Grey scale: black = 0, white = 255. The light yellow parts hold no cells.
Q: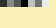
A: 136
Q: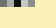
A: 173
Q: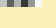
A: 96
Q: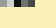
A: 209
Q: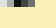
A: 170
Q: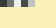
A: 115
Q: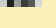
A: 32
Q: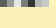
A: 152
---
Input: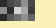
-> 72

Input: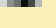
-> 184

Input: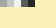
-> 37

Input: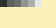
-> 231

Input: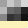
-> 214

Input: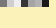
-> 25

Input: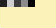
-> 4

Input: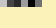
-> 113

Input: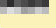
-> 59
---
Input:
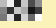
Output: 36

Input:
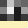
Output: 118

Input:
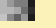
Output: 125

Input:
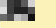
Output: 45

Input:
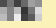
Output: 65

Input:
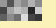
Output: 165
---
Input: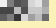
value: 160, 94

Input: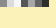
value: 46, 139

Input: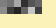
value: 101, 140

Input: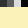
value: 6, 49

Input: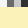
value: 48, 245

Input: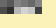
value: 131, 75

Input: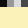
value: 71, 12

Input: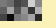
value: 136, 67

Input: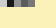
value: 120, 205
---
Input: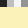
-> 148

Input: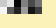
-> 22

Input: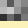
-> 63

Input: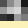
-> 37

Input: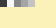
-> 134

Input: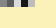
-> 92

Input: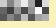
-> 63

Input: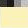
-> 53
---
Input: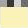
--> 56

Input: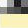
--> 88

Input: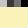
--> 57

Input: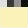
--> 57

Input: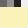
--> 146

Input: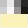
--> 247
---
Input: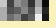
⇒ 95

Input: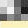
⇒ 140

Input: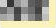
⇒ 136

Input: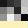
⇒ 241

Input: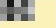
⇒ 172

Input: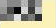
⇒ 89

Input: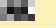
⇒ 70

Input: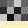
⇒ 17
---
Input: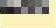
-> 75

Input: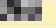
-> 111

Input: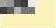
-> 178

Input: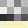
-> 171

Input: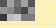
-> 99

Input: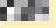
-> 103
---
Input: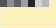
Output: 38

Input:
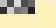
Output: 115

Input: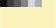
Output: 132

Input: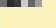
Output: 204

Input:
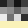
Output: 113

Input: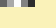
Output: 252

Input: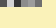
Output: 140

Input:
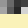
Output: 90
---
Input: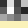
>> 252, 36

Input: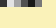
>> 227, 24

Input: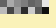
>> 229, 15

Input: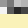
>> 243, 39

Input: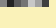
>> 199, 35

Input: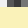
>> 240, 58
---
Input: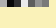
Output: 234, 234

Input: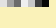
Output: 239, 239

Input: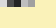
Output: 36, 218

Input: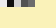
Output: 210, 236

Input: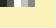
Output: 253, 253

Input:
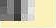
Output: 73, 231

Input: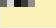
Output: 18, 216

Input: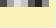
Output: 197, 224

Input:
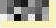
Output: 131, 241

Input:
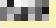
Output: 61, 253
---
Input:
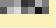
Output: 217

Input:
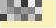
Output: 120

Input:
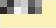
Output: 245

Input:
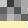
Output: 86

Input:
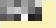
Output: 201

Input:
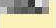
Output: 99
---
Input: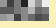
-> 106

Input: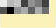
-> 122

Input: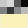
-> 86

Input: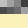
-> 131

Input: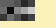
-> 166

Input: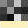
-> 45

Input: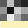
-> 207

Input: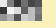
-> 189
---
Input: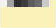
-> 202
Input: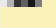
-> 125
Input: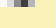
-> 182
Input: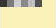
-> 80
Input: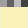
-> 66
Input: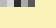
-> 88
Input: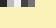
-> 117
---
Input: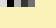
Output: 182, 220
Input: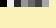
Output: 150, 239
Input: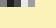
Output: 75, 234
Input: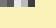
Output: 232, 232
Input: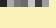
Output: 106, 198
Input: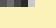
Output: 71, 201
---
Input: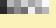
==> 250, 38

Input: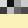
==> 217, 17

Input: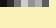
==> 206, 19

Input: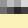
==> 216, 39

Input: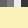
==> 238, 55

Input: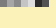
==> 222, 44
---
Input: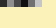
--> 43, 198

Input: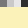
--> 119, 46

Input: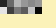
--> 36, 8

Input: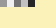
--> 153, 38

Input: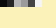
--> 10, 244

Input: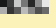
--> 24, 106

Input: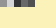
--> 148, 80

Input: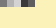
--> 121, 94
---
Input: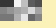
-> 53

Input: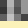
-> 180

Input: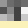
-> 108

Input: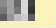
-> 162

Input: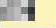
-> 155

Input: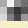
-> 242

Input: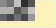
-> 112
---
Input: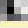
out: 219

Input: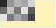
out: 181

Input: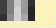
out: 198

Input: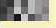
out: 170

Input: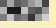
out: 94

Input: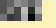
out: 143
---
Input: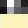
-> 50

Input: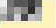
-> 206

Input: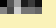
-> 3

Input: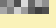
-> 116

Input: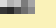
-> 219

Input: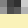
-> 129

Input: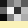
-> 103

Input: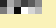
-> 37
